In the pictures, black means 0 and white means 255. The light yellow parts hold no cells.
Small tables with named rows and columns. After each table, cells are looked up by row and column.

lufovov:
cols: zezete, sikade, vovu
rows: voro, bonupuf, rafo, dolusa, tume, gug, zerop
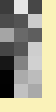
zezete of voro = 60
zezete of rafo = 165
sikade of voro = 230
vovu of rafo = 94
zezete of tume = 22
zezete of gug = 2
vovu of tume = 209
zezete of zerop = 1
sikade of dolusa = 86
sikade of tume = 131
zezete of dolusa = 70
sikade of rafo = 105
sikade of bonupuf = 83
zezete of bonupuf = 75
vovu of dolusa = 206
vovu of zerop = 169
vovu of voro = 71
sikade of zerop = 193
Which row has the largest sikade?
voro

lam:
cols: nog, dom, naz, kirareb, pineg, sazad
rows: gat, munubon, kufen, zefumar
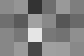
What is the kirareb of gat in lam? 110
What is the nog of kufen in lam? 135
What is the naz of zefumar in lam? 70
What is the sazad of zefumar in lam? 137
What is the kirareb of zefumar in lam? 160
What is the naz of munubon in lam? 161
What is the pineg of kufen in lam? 114
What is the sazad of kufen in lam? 143
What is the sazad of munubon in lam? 105
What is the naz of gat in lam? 51
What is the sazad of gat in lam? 126

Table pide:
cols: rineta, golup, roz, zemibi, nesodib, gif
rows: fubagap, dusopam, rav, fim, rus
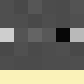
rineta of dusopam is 79
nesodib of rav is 7
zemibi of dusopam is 78
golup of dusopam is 78
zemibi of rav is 88
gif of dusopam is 80
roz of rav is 100
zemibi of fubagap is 76

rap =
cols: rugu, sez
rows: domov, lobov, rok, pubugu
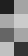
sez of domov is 164
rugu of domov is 31
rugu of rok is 101
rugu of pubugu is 193
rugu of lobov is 169
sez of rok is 166
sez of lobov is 203
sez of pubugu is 52

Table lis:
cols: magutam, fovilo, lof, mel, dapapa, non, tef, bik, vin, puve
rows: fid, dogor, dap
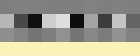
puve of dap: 129
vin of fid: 128
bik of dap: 124
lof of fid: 128
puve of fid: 127
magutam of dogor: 182
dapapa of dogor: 222
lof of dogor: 17
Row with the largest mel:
dogor

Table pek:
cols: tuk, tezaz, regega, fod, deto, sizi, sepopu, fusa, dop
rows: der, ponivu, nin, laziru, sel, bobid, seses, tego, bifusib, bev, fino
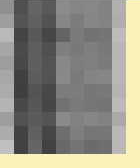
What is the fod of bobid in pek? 83
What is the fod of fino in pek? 66
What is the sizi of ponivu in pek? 124
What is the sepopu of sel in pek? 128
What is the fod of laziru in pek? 80
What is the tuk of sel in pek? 157
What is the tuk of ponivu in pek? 158
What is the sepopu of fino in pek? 107
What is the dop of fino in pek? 184
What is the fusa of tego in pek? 116
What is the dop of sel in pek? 183
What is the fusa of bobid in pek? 134
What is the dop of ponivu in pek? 173
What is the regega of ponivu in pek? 97
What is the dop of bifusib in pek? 169
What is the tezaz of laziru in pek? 75
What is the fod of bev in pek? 70

